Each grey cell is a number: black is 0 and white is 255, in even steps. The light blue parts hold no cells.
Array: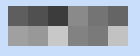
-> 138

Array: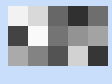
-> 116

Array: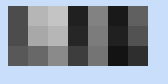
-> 124

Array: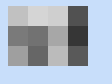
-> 114

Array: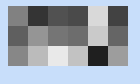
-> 109

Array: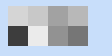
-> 200

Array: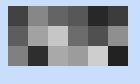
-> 108

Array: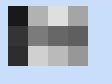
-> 123
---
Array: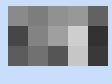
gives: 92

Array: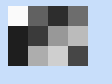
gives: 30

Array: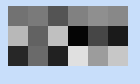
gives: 39

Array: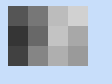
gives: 65

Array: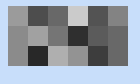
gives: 139

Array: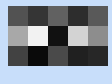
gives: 66
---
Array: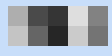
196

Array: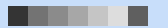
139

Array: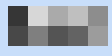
72

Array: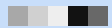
168

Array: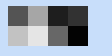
50

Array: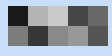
124
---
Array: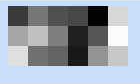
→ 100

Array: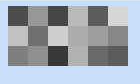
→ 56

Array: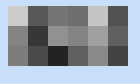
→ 35

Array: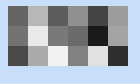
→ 241

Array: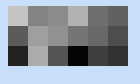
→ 84

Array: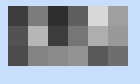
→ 139

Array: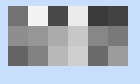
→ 184
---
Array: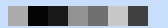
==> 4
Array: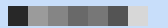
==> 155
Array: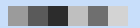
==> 90
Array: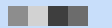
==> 210
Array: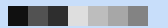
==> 82
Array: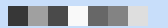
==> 160
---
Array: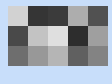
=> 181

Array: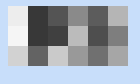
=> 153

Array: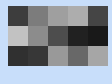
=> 153

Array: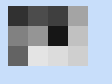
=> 228

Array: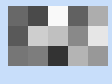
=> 51

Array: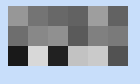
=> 194
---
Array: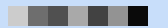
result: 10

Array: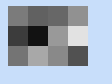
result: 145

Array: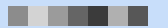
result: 87

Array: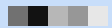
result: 231

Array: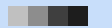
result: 29

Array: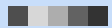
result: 51
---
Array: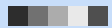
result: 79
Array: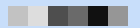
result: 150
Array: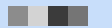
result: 117
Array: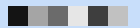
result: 193
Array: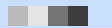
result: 60
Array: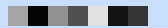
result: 53
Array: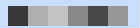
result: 151
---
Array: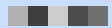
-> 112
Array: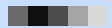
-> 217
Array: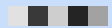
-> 162
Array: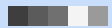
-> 154
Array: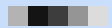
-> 220
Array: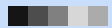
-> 171
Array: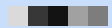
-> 125
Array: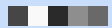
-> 105
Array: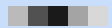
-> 216
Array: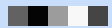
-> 69
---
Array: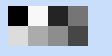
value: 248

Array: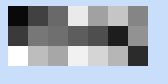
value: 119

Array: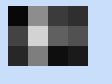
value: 211

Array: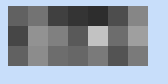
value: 146

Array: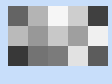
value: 152

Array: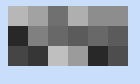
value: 128

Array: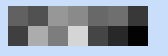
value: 81
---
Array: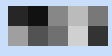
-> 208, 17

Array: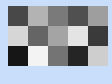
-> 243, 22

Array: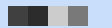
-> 204, 44

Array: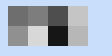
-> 216, 22

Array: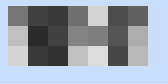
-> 220, 43

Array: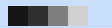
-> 208, 21

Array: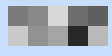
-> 216, 39
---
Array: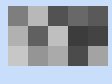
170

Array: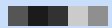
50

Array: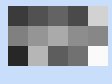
93

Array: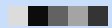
98

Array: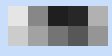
116

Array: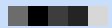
61

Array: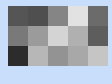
147

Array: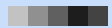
96

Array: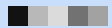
219

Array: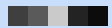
202
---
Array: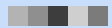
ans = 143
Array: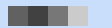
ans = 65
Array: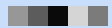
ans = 92
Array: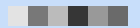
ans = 120
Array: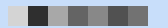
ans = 47
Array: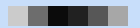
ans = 109
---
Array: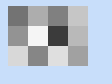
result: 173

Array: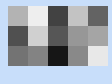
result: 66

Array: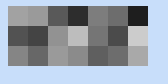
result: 125

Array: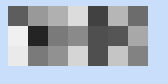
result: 65

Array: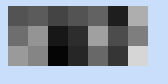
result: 98

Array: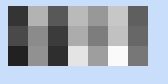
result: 152

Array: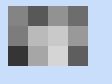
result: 88

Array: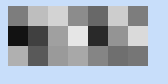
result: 104

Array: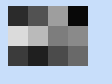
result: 82
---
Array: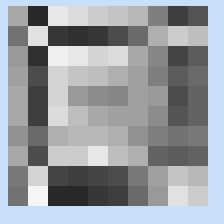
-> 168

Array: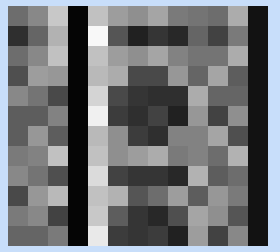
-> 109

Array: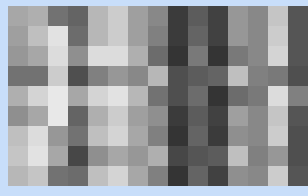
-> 167

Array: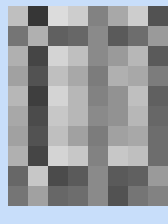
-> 191

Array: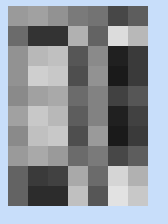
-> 154
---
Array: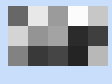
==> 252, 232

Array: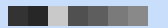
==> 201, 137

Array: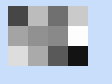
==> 253, 221

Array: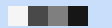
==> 245, 127

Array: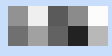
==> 252, 239

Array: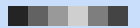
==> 207, 153

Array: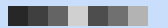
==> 208, 179

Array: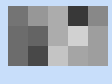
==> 209, 196
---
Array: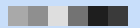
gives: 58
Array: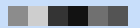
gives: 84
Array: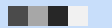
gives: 241
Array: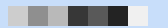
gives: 240
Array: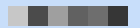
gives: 54
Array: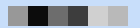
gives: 185
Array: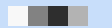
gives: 179
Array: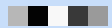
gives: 154
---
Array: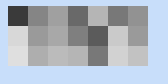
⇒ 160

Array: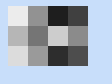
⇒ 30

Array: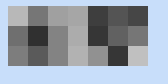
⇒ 160

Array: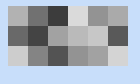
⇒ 60

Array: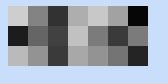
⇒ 50

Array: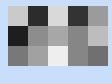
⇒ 217
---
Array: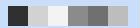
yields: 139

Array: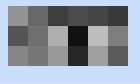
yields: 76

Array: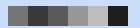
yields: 152

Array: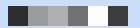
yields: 114

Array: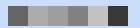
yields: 130

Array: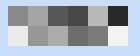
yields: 71

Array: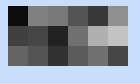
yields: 84

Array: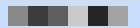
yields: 201
